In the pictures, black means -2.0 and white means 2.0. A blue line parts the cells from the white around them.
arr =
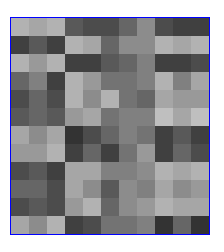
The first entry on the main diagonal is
0.8
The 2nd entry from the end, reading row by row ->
-0.4
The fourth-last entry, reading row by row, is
0.0
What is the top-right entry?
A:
-1.0
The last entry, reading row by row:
-1.2
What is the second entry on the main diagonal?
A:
-0.6
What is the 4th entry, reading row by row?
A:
-0.6
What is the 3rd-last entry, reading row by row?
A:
-1.2
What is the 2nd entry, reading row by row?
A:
0.6
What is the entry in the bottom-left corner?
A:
0.6
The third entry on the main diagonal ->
0.8
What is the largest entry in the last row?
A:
0.8
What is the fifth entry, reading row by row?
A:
-0.8

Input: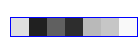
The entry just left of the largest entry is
1.1
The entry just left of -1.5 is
1.5
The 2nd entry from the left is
-1.5

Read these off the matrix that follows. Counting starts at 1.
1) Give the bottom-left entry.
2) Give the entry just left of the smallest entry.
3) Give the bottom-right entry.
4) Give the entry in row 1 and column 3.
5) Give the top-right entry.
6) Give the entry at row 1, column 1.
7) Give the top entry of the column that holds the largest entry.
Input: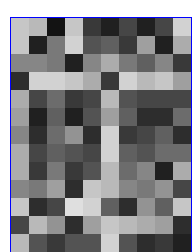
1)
0.9
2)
0.9
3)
-1.5
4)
-1.7
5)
1.3
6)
1.1
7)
1.1

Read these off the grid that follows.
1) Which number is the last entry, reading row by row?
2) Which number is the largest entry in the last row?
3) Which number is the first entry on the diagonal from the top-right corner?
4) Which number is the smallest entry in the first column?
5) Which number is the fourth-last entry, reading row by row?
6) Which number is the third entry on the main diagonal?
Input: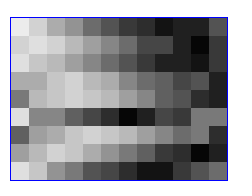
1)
-0.3
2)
1.5
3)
-0.7
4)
-0.5
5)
-1.7
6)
0.9

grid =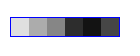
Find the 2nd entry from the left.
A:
0.7
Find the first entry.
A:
1.5
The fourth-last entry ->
0.1

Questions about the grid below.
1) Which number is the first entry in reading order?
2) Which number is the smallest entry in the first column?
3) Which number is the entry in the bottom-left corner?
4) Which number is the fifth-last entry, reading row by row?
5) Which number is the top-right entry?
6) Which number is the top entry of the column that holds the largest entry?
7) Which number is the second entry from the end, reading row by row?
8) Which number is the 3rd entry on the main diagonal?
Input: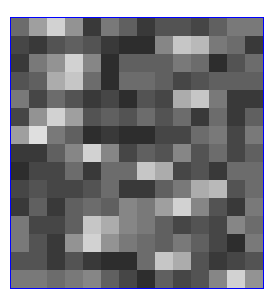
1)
-0.3
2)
-1.3
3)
-0.1
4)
-0.9
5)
-0.1
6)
0.5
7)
1.3
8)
0.3

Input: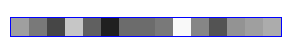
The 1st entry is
0.5
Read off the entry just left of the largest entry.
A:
-0.1
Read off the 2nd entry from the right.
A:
0.5
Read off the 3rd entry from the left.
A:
-0.9
